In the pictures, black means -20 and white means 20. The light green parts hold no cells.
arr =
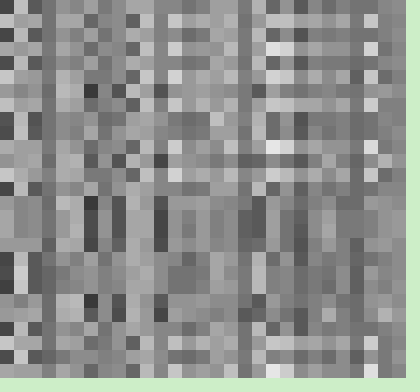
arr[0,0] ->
-9
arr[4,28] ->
2
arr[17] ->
[4, 4, 4, -5, 7, 6, -9, 1, -5, 7, 4, -8, 4, 2, 4, 1, 2, -4, -3, 4, -2, -7, 0, 4, 0, -5, 3, 4, 2]
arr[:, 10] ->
[6, 10, 5, 10, 5, 11, 5, 10, 6, 5, 9, 4, 10, 5, 4, 6, 6, 4, 5, 7, 6, 3, 4, 4, 9, 6, 9]
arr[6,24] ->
-1
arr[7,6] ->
-3
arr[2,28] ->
2
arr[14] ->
[4, 1, 2, -3, 9, 7, -11, 1, -7, 8, 4, -7, 4, 4, 5, 2, 1, -1, -6, 4, 1, -3, 0, 2, -3, -3, 4, 3, 2]
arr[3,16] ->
9
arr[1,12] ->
11
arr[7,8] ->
2
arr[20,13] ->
-2
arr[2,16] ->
5
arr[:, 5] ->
[1, 6, 0, 3, 0, 5, 7, 5, 1, 0, 3, 8, 6, 1, 7, 7, 8, 6, 0, 2, 1, 9, 8, 1, 5, 2, 3]
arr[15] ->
[6, 1, 2, -2, 4, 7, -8, 3, -7, 6, 6, -9, 3, 0, 4, 0, 2, -5, -6, 5, -2, -5, 2, 5, -1, -1, 0, 3, 4]
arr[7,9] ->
-5
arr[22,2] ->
6
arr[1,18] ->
4
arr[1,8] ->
2
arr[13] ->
[-9, 9, -6, -2, 3, 1, 6, -2, 3, 7, 5, 1, 1, -2, -1, 5, 5, -2, 9, -4, 3, -5, 1, -2, 0, -3, -2, 1, 1]
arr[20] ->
[-10, 11, -6, -4, 0, 1, 3, 0, 1, 6, 6, 2, -2, -2, 0, 5, 4, -1, 9, 0, 1, -3, -1, -3, 2, -5, 2, 0, 3]
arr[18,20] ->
3
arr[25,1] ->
11
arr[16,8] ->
-7
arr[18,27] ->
0
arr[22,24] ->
0
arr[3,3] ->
-1
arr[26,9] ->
-4
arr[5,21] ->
2
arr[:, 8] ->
[2, 2, 2, 1, 2, 2, -7, 2, -2, 3, 2, -7, 2, 3, -7, -7, -7, -5, 3, 2, 1, -7, -8, 3, 3, 1, 2]
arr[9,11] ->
1
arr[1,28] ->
1
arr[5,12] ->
13
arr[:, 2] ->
[-6, 6, -6, 6, -6, 4, 3, 6, -7, -6, 5, 6, 4, -6, 2, 2, 2, 4, -6, -6, -6, 4, 6, -6, 6, -6, 5]

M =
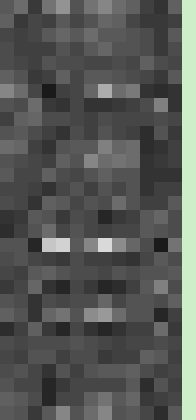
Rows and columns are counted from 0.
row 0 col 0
-6
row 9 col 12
-11
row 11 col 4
-5
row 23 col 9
-10
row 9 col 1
-6
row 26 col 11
-10
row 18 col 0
-8
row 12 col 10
-12
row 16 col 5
-7
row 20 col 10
-6
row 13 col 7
-7
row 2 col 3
-6
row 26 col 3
-12
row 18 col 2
-9
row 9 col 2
-8
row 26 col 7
-6
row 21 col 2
-12
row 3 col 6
-6
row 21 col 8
-9
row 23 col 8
-12
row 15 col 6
-9
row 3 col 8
-7
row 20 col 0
-11
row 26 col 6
-7
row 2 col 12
-6
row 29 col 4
1
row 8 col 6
-10
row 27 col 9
-6
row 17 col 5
-6
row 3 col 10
-8
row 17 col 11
-16
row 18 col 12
-8
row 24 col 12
-9
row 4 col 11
-8
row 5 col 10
-9
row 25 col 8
-10
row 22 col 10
-7

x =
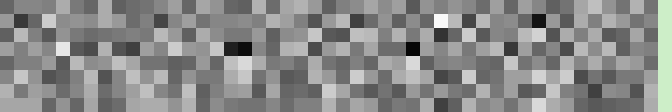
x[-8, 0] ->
-4
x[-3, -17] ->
6
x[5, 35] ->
-2
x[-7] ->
[4, -11, -4, 12, 2, 3, 2, 7, 4, -3, 0, -9, 1, 5, -2, 1, 1, 2, 0, 8, 5, 0, -7, 4, 9, -10, -3, 3, -5, 2, -4, 19, 9, -9, 9, 1, 2, -4, -17, 4, -6, 7, 0, 8, 4, -2, 1]
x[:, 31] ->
[0, 19, -12, 1, 0, -9, 4, -10]
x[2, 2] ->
0
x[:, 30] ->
[3, -4, 7, 5, -5, 6, -2, 7]
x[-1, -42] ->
-4
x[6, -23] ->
6
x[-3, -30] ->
11
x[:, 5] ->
[-1, 3, -1, -6, 9, 0, 1, -4]
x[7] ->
[6, 6, 6, -4, 3, -4, 6, -5, -3, 6, 7, 7, 3, 8, -4, 2, -1, -2, -2, 1, -3, 0, 0, 8, 0, 6, 4, -4, -1, -2, 7, -10, -5, 8, 1, 3, -2, 4, 14, 7, 4, -4, -6, -5, -4, -3, 7]
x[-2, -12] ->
-1
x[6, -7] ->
0
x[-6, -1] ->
-4
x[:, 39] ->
[-5, 4, -7, 1, -4, 6, 11, 7]
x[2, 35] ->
1
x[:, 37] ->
[5, -4, 9, 5, -2, 5, -6, 4]
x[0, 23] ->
-5
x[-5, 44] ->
-5
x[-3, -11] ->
5
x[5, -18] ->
10
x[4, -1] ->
-3
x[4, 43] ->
0
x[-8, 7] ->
7
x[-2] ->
[8, -1, 5, 3, -3, 1, 7, -3, 1, 5, 10, 1, -2, 10, -5, 0, 4, 5, -6, 6, -4, -3, -5, 12, 6, -2, -6, -2, -6, 4, -2, 4, -1, -3, 8, -1, 5, -6, -4, 11, 0, -2, -10, 2, 1, -7, 8]
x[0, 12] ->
5
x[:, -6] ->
[6, 7, 0, 9, 1, -8, -2, -4]
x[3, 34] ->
5
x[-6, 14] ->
7
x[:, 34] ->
[-3, 9, -6, 5, -3, -4, 8, 1]
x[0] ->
[-4, 1, 1, 0, 7, -1, -4, 7, -5, -3, -2, 1, 5, -4, 6, 3, -4, -5, 8, -3, 6, 8, 4, -5, 0, 2, 6, 2, 5, -6, 3, 0, 3, 1, -3, 5, -4, 5, 1, -5, -2, 6, 10, 3, -2, 8, -2]
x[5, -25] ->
8
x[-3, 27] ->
-3
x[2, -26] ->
3

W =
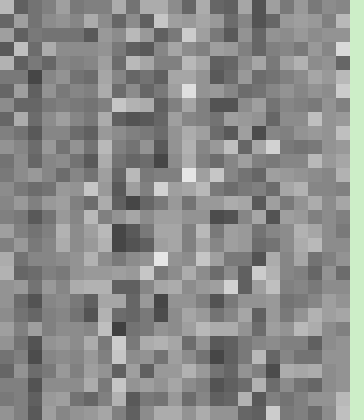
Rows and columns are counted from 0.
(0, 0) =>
9
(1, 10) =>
-5
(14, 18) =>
-6
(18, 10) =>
3
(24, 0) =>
3
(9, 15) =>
-3
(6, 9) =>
2
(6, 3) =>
3
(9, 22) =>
4
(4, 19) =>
-1
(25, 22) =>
-2
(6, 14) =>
3
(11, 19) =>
-1
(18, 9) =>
2
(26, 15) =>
-2
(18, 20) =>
1
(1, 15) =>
4
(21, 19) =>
4
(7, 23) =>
3
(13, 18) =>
0
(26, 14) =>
4
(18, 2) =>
1
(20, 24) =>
2
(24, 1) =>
-2
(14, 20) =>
-1
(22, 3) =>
0
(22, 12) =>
2
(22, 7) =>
8
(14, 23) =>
2
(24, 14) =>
3
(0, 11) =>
7
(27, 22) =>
-4
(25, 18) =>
9
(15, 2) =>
-6
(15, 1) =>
-1
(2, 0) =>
5
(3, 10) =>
-6
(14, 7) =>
7
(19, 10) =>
11

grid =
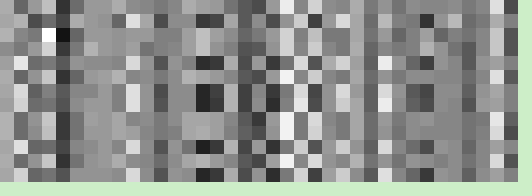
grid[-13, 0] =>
7
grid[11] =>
[7, -3, 3, 11, -12, -2, 3, 4, 7, 2, 1, -3, 2, 6, 8, 4, 1, -6, -9, 5, 18, 1, 14, 3, 1, 8, -2, 3, -2, 3, 2, 0, 2, -2, 1, 14, -7]
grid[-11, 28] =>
-4
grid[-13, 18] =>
-8
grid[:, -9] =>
[-2, 0, -4, -1, 3, -1, 3, 2, -1, -2, 1, -2, 1]
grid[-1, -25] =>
3
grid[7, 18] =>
2
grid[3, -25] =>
1
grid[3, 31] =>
3
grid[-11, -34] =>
20
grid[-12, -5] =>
9
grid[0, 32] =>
2
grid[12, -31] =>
3
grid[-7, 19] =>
-11
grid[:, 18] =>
[-8, 2, -1, -6, 4, -8, 1, 2, -11, -8, 4, -9, 3]
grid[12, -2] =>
5
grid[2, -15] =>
10
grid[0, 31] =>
1
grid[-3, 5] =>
1
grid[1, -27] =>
6
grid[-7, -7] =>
-9
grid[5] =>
[7, -4, 3, 11, -12, -4, 4, 5, 8, 1, 2, -1, 2, 8, 6, 4, 1, -6, -8, 4, 18, 1, 12, 1, -1, 6, -3, 3, -1, 2, 2, 1, 1, -3, 1, 15, -6]
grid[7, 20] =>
0
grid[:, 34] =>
[1, -1, 1, 1, 3, 1, 3, 4, -1, 0, 1, 1, 2]
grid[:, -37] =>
[7, 6, 8, 2, 5, 7, 6, 5, 8, 8, 6, 7, 6]
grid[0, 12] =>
1
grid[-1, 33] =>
-5
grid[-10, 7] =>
4
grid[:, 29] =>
[2, -1, 0, 0, -4, 2, -6, -5, 2, 2, -3, 3, -4]
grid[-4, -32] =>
-2
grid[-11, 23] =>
-1
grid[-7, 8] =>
0
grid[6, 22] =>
-9
